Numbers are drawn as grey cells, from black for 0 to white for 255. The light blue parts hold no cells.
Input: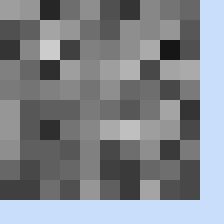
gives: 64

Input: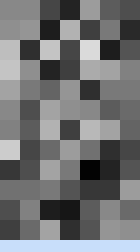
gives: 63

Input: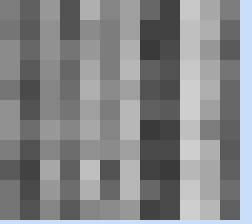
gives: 117

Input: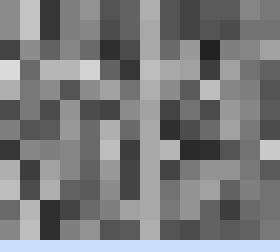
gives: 134

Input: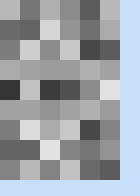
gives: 131

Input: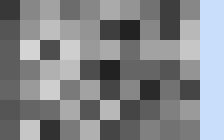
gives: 93

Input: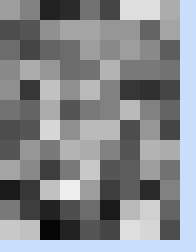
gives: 200
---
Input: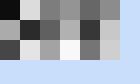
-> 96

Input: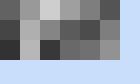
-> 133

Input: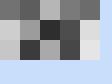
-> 46

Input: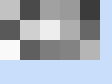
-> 237

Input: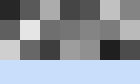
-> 111

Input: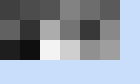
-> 172

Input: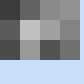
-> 160
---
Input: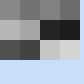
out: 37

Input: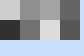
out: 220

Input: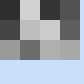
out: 203

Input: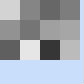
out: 160

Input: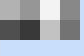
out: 194

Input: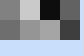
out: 165

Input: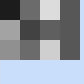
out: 95
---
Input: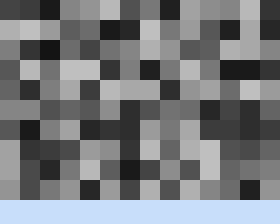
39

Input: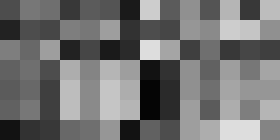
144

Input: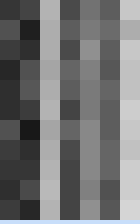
173

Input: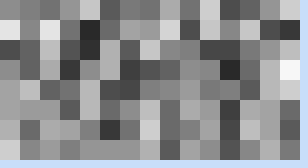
56

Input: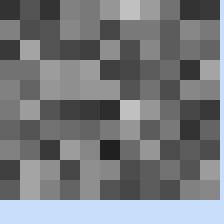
121

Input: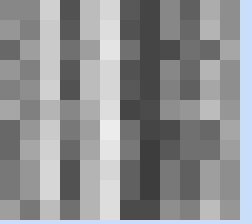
142
